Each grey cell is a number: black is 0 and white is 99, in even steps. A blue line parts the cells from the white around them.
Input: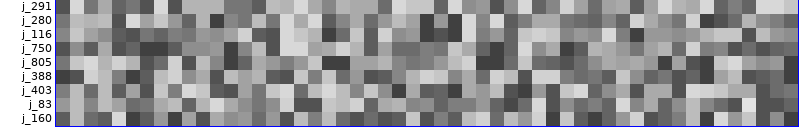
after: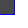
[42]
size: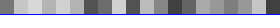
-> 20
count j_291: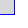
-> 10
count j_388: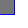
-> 2
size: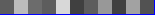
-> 11

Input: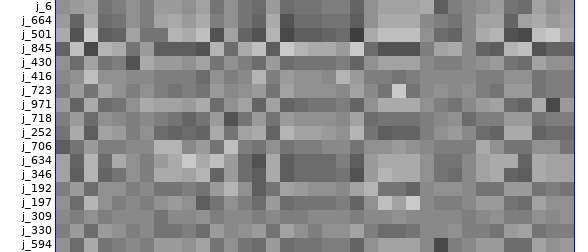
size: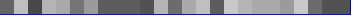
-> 25
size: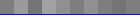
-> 10

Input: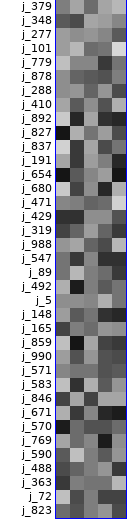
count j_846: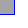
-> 3
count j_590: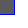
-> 2
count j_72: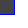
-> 2
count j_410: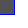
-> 1
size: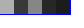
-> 5
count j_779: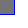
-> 1

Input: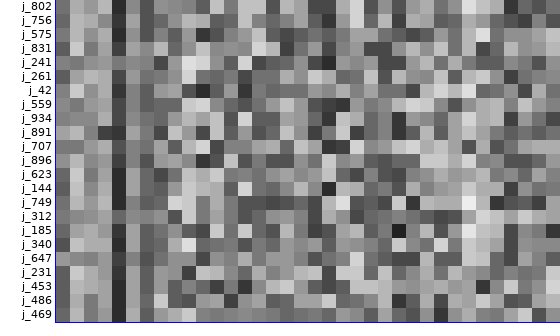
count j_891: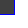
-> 3
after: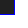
[50]

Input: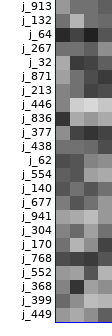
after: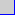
[84]
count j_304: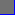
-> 1
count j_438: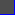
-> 1
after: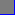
[33]

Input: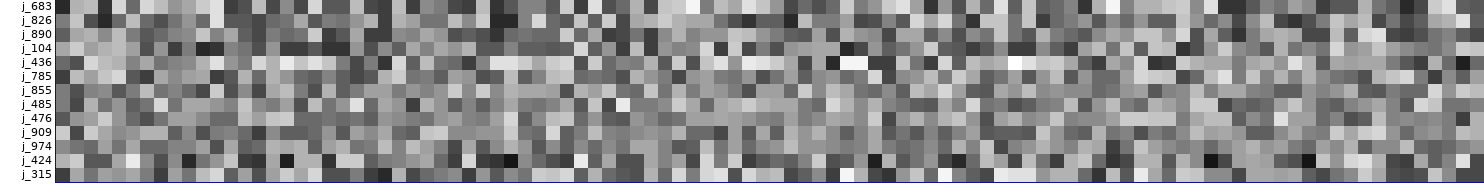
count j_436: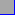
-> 13
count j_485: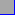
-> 11

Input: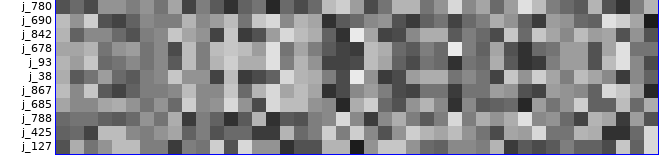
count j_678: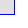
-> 2
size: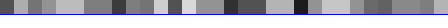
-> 32
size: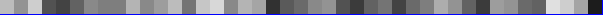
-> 43

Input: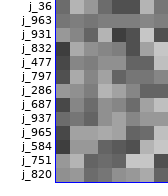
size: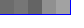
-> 5
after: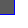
[31]
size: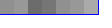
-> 7
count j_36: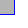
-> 2
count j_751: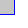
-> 2
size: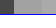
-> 4
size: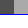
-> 2

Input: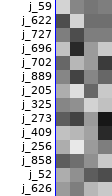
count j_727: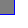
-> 3
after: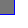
[49]
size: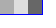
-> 3
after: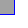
[16]
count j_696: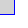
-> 0
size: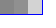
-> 3
